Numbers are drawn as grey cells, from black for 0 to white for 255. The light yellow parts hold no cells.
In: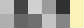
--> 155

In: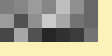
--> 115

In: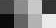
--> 200

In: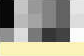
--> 98

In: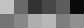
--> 93

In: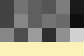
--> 106

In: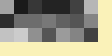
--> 85

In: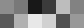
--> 189
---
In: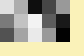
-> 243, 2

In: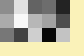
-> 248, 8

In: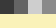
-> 206, 57

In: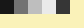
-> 234, 23

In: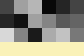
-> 216, 8

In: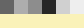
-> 238, 38

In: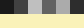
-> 191, 26

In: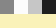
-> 252, 30

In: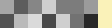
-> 218, 40
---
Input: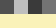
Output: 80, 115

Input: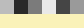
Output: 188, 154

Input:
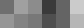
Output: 111, 182

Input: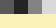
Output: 89, 217

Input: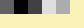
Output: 97, 172

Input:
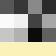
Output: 87, 97

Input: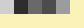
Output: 207, 156

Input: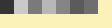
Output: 52, 110

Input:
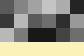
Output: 90, 110
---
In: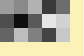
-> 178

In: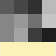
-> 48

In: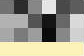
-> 135

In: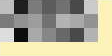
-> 123

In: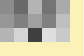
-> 180

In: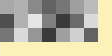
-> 138
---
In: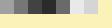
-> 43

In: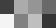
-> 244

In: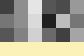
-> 209

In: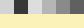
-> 221

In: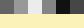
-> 236

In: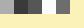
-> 58

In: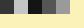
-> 196

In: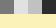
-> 120
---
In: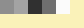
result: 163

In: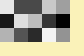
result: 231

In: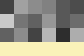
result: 182

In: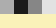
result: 173

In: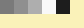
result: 174

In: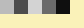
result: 187

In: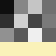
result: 208

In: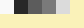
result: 219

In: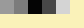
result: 154

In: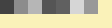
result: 182
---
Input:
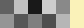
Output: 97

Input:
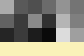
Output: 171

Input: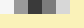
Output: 246

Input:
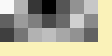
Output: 249

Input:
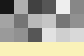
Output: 23

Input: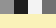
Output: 146

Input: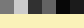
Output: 120
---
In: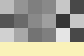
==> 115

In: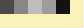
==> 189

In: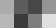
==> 126

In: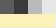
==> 187

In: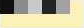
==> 201

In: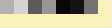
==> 91

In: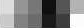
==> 108

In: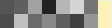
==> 107
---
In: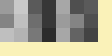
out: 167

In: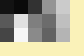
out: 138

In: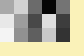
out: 95

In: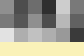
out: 174

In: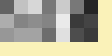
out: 224

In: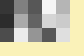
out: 149
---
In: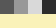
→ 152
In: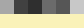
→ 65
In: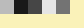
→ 25
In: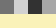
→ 209
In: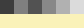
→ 127
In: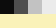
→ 78
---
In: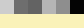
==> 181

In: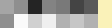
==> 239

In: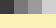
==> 155

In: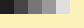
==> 153

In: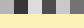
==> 201

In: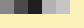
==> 178

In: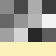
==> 212
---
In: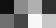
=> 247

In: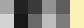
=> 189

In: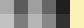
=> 136

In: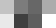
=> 94

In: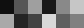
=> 95

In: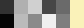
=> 239
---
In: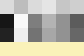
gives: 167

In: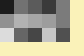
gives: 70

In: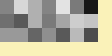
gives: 89

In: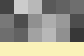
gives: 184

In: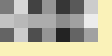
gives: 35

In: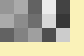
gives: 159

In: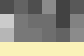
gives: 110
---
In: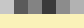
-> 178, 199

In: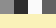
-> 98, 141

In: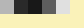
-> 224, 182

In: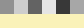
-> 167, 145

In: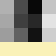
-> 196, 157

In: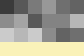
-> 99, 203

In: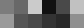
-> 193, 154
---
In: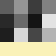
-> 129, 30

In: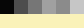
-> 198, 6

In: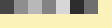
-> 110, 69

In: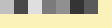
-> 90, 191

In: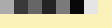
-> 229, 171

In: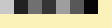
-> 6, 200

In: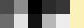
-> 54, 109
